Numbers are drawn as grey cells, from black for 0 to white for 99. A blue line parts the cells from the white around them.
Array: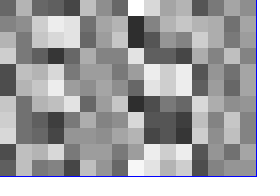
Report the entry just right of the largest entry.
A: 84
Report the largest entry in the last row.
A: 96
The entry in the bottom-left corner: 37
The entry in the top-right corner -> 55
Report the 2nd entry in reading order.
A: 70
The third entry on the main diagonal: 77
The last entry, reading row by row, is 58
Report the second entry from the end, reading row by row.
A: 58
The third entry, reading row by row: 40
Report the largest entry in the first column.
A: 84
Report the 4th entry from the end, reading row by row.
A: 30
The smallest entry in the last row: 27
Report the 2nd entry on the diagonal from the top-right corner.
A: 44
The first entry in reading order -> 40
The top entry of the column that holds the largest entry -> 99
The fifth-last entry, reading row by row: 80
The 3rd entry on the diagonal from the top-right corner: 67
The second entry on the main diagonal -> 55
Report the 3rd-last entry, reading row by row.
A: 51
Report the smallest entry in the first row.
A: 27

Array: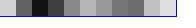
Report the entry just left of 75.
42
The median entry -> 53

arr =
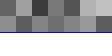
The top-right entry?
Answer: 75
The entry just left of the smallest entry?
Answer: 62
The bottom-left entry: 55
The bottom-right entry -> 36

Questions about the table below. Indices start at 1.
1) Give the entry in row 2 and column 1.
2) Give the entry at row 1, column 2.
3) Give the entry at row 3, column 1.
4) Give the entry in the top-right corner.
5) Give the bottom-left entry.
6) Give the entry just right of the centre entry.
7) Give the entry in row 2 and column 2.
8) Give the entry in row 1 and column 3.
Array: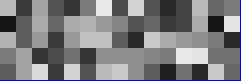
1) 8
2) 23
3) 69
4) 48
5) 36
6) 16
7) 36
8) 63

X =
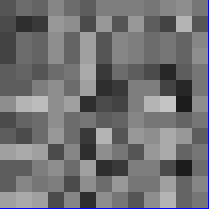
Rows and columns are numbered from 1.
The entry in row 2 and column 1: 29
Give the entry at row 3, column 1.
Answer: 26
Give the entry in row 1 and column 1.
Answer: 33
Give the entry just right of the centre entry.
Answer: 26
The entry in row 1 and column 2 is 42
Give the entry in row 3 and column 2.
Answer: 42
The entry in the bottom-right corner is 46
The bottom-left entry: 62
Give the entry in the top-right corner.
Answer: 46
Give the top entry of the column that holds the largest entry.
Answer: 52
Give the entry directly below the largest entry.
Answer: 46
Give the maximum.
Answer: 76
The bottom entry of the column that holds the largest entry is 70
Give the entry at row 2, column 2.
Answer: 18
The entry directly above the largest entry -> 26
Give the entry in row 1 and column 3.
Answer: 39
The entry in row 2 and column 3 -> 22

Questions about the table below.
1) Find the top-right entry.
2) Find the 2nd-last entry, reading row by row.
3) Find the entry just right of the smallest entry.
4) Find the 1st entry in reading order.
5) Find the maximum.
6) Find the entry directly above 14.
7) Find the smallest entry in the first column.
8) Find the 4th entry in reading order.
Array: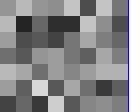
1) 46
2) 55
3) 40
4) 58
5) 84
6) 72
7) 26
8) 55

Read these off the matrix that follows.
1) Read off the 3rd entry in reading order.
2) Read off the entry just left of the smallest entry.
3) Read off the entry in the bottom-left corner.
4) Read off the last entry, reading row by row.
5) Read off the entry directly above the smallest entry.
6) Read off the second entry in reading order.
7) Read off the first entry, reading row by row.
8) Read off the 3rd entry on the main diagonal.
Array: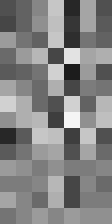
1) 52
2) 81
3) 45
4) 56
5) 88
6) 38
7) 31
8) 38
